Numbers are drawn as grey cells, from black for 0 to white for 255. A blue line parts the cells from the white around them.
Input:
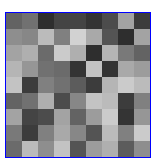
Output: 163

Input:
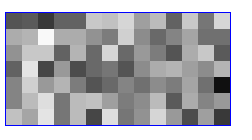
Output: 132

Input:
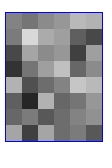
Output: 95

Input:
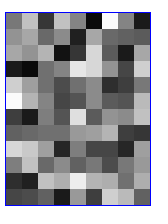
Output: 126

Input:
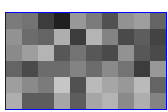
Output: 100
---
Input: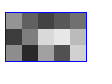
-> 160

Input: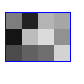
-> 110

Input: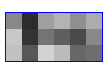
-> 211

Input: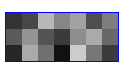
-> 112

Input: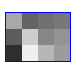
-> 183

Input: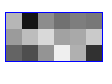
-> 148

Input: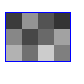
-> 204

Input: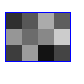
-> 19

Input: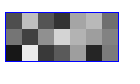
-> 57

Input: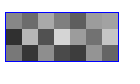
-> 142
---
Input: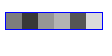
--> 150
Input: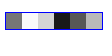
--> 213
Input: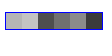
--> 78
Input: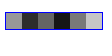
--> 101
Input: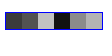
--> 194
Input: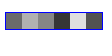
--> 134
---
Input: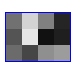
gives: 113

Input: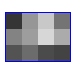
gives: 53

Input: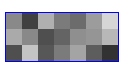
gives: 137

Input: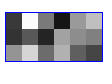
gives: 57

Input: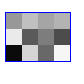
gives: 152

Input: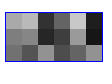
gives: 169

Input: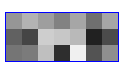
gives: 150
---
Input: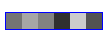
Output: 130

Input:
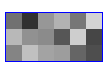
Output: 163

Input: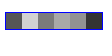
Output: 123

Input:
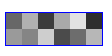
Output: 206

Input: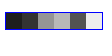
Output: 149

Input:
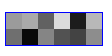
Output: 133
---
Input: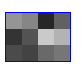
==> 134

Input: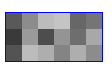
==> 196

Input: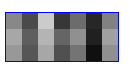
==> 108

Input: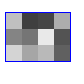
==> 63

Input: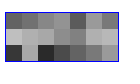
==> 91

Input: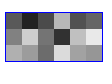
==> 184
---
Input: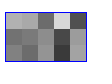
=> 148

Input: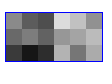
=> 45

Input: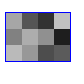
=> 77

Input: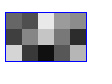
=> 16

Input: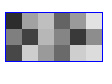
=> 154

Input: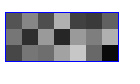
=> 110
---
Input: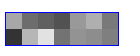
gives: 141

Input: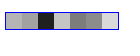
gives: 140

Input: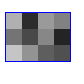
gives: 94

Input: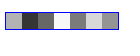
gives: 216

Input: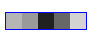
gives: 103

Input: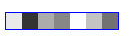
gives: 195

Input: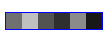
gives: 139
